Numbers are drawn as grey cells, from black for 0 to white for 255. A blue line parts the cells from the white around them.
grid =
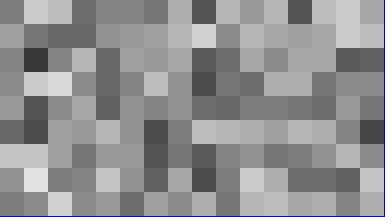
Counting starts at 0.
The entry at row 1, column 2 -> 103
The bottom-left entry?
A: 124
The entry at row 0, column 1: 203
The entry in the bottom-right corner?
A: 174
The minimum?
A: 56
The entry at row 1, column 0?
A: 159
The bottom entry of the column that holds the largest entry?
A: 138
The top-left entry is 124
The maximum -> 225
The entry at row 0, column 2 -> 190
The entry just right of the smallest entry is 131
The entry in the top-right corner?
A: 166
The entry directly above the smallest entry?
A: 117
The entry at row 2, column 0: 131
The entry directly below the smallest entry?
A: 203
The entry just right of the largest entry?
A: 124

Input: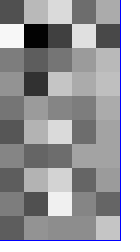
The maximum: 247
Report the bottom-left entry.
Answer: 93
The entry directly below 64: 117
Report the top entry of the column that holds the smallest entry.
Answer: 185
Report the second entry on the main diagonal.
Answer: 2
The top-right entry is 171
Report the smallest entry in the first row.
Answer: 80
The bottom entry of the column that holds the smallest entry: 147
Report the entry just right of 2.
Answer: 64
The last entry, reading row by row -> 197
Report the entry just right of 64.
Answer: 224
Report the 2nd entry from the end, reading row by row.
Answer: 141

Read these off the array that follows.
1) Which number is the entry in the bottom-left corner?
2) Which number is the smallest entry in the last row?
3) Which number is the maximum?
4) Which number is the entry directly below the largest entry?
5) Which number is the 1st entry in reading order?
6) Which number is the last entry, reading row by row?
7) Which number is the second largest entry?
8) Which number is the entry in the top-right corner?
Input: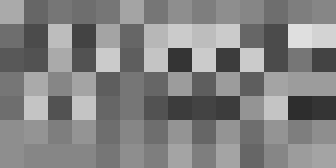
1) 142
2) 102
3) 223
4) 118
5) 170
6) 164
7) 211
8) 134

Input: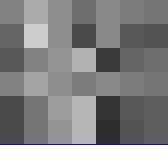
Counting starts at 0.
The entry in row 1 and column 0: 102
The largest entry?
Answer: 204
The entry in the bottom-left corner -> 74
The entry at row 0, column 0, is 130
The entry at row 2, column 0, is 88
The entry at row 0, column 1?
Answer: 170
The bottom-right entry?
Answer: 96
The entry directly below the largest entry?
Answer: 130
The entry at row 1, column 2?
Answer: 143

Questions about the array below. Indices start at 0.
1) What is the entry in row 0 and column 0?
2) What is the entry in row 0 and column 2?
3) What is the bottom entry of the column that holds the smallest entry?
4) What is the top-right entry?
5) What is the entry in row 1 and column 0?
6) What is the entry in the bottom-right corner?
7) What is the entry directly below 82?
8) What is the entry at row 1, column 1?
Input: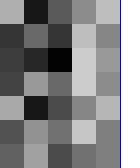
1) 175
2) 90
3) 75
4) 190
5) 53
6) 127
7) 97
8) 105

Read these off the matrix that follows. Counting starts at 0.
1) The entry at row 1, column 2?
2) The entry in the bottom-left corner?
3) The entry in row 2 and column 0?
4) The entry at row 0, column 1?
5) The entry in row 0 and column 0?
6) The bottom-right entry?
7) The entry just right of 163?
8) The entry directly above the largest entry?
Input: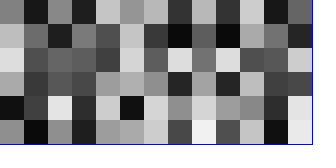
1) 30
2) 143
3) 221
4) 23
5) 129
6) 234
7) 37
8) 213

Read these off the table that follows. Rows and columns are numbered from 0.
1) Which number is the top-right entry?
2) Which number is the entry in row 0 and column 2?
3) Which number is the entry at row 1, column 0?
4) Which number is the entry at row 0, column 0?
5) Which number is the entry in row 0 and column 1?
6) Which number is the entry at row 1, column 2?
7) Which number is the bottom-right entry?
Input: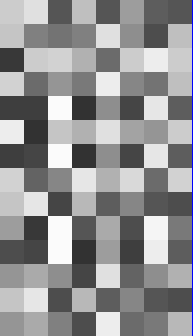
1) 85
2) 85
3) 197
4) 204
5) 224
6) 115
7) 184

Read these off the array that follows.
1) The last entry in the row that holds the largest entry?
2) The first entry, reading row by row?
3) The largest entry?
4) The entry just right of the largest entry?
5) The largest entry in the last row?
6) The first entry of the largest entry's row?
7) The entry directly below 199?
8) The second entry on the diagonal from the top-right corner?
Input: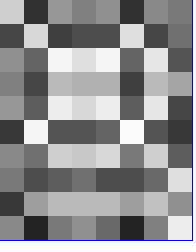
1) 56
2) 207
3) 251
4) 85
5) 237
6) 56
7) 113
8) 70
